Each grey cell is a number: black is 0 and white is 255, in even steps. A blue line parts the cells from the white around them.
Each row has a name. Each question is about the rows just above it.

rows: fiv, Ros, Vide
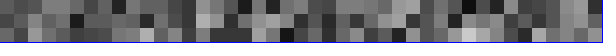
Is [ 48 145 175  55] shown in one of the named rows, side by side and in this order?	no
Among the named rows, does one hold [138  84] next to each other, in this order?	no
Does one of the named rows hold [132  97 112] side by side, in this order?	yes
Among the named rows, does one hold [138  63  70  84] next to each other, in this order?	yes
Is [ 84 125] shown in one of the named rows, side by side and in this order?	yes
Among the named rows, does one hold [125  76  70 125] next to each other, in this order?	yes

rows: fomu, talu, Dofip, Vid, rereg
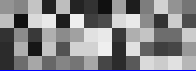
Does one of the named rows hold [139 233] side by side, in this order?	no
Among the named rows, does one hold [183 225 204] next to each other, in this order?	no
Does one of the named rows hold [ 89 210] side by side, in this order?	no
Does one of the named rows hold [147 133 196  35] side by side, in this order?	yes
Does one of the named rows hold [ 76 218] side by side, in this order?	yes
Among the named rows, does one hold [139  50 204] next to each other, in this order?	yes
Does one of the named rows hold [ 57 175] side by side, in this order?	yes

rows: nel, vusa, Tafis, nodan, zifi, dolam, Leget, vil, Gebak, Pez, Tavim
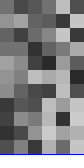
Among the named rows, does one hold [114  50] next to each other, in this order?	yes
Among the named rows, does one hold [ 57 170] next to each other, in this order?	no
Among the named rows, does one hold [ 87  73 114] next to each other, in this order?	no

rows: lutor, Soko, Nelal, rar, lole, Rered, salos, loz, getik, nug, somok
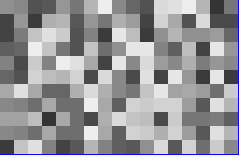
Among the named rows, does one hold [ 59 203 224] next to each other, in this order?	no
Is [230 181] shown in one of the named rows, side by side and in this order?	no
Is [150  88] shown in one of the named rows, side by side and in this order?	no
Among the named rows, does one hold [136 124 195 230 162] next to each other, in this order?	no
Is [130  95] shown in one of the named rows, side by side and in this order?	yes

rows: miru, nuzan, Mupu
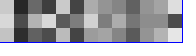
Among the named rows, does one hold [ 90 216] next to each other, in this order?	no
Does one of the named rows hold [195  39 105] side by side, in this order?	no

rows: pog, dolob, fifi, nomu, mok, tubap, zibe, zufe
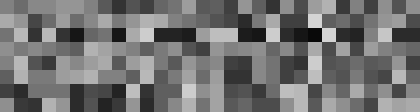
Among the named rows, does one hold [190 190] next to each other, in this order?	yes
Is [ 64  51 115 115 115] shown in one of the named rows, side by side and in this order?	no
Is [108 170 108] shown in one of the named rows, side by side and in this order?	no

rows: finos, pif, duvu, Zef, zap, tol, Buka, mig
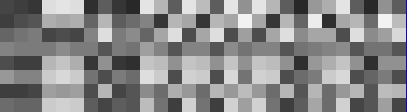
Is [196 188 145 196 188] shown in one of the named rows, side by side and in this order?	yes
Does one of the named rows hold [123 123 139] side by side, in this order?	yes
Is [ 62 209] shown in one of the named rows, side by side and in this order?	yes
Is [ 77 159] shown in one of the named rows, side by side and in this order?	yes
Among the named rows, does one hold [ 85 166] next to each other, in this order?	no
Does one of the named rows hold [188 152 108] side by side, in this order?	yes
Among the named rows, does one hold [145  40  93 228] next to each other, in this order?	no

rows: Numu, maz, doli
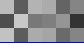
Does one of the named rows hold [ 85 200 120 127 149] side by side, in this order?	no
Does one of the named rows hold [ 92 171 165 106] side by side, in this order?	yes
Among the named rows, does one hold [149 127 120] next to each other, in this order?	no
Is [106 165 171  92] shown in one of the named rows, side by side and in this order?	no
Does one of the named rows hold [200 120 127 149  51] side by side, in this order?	yes
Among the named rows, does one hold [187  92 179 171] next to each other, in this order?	yes

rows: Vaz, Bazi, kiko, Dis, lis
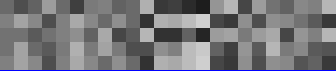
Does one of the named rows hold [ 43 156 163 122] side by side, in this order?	no
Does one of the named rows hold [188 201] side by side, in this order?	yes
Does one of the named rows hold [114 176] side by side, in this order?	no
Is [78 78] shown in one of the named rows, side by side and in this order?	yes
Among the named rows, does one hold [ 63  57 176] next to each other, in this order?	no
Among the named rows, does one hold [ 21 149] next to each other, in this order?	no

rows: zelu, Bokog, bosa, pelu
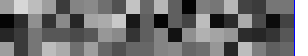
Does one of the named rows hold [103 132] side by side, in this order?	yes
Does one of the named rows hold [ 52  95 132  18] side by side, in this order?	yes
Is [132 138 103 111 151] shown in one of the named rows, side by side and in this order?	yes
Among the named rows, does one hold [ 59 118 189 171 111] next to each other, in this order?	yes

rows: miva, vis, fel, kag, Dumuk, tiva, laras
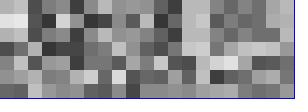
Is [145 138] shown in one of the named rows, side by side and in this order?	yes
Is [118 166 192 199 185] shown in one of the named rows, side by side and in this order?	no
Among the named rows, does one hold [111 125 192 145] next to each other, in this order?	yes
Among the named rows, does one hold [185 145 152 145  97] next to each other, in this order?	yes
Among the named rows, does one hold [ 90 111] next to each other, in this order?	yes
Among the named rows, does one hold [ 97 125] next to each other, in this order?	no
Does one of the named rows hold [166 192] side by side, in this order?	yes

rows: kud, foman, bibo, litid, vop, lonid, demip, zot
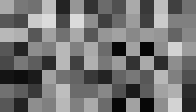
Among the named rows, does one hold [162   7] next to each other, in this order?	yes
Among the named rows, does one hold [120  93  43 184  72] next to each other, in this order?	no

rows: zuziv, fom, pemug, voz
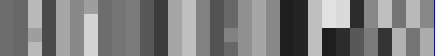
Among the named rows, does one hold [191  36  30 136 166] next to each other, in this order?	no
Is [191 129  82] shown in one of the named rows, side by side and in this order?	yes
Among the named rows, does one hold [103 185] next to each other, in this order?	yes
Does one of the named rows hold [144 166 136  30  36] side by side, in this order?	yes

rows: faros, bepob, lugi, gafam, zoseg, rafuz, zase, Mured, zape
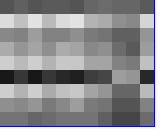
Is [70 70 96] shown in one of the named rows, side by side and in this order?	no
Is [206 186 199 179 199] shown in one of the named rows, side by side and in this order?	no
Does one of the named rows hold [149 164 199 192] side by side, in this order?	no

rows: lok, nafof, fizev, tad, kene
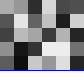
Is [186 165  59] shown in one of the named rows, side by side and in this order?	yes
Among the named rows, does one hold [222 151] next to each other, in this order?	no
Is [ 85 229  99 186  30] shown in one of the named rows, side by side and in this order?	no
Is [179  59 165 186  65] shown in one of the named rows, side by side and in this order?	no
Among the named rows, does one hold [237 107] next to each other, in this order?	no
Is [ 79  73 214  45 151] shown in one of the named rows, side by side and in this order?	no
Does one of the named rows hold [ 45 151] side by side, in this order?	no

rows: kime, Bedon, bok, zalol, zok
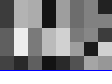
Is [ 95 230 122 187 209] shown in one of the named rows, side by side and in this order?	no
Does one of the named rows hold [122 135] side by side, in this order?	yes
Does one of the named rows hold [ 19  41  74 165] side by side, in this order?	no
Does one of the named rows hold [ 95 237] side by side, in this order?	yes

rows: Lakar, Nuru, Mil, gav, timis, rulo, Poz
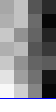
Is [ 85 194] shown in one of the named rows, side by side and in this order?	no
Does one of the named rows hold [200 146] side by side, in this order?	yes
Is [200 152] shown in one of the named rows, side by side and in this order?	no

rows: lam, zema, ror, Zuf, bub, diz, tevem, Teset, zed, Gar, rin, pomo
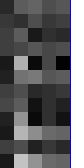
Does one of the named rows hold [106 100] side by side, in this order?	yes
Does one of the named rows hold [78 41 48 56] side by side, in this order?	yes
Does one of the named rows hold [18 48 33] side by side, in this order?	yes
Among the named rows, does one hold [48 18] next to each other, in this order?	yes

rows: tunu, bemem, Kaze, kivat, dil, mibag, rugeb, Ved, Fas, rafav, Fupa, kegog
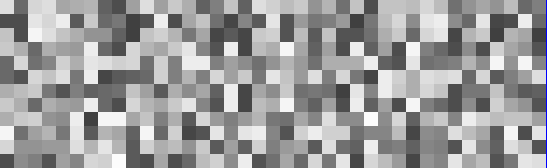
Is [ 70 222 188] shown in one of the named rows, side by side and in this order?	no
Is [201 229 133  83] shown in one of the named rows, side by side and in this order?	yes
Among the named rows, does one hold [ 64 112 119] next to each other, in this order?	no

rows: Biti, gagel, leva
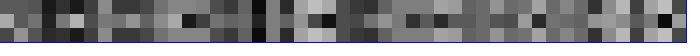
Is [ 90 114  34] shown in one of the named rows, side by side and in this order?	yes
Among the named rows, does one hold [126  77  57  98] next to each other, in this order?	yes

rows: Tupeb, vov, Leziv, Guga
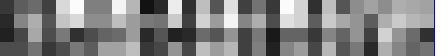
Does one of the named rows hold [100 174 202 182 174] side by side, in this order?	no
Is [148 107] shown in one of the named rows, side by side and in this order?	yes
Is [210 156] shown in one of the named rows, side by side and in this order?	yes

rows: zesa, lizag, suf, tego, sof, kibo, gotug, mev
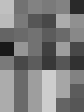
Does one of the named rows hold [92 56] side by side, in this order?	yes
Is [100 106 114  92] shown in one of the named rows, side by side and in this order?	yes
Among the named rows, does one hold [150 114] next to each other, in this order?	yes
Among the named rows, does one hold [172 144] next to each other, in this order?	yes

